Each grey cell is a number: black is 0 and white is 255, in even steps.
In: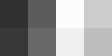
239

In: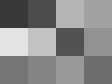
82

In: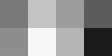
180

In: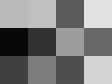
157

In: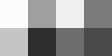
109

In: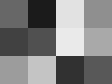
234
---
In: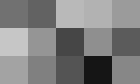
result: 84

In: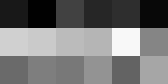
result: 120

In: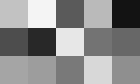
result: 121

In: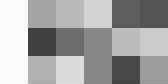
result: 219

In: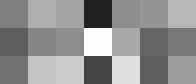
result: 203

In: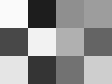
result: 114

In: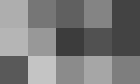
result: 139

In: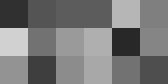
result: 140

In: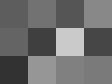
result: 128

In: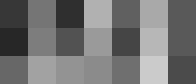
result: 147
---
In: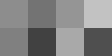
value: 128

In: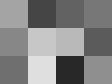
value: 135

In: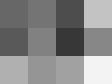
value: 89

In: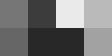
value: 102

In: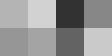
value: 150

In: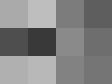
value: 78

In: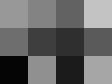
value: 110
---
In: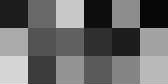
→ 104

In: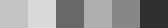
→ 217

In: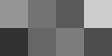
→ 116

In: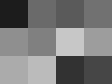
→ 106

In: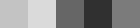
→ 218

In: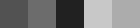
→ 108

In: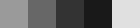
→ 103

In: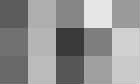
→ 174
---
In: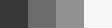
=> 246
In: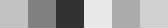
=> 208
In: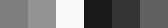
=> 97
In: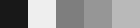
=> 185
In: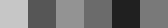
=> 121
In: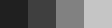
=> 197
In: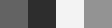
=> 147
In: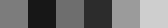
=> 206
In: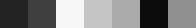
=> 144
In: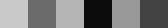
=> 67
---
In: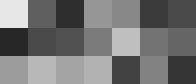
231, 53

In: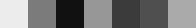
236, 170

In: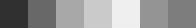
48, 125

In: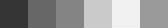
53, 154

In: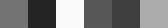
115, 172

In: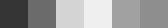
53, 142
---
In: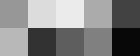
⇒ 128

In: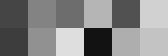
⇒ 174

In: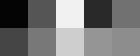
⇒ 149

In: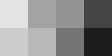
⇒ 117

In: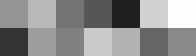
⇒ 101

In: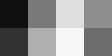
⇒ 246
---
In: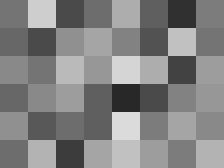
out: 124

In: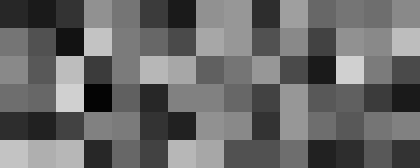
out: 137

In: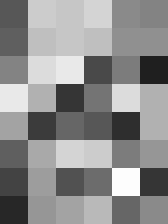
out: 131

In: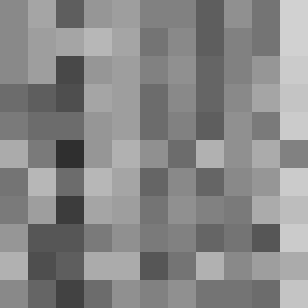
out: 209

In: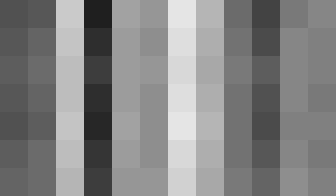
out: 134

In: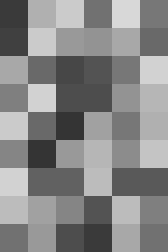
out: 119

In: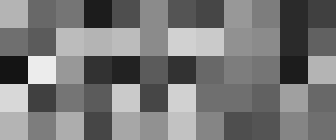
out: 64

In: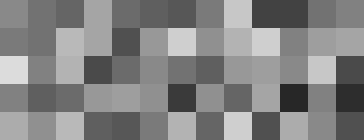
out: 129
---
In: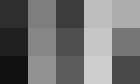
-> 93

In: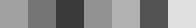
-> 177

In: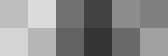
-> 53

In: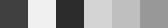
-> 212

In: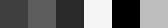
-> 245

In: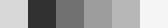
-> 157

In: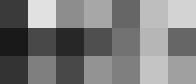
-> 127

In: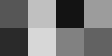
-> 215

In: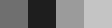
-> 30
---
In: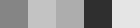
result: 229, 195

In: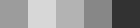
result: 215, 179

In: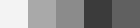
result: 243, 169

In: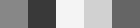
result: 244, 209

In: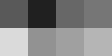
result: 218, 181

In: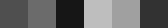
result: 190, 160

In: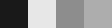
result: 231, 173

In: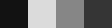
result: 219, 134

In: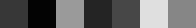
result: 223, 154
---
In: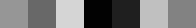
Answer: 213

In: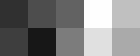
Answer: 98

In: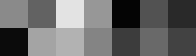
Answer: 227

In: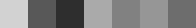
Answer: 46

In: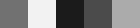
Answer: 27

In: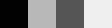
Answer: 85

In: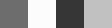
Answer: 54

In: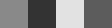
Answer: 226
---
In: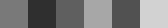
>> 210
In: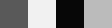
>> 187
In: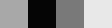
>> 232
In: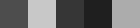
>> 172
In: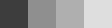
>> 222
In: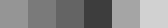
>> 209
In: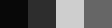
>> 102
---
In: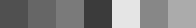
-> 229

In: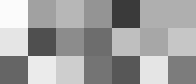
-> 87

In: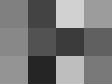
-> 37

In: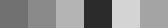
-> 43

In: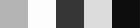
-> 54

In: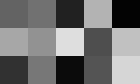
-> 11

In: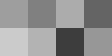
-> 179

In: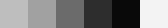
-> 45

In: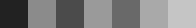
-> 105

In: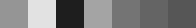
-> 116
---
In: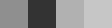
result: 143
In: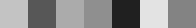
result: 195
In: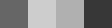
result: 102
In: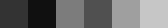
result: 51
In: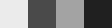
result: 235
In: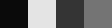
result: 10
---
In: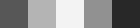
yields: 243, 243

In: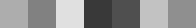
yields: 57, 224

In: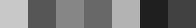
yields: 104, 200

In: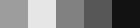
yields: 129, 230

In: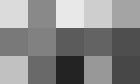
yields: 91, 232

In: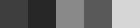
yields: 137, 214

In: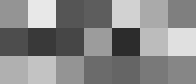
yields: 156, 232

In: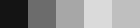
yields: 167, 218

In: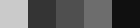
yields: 79, 202
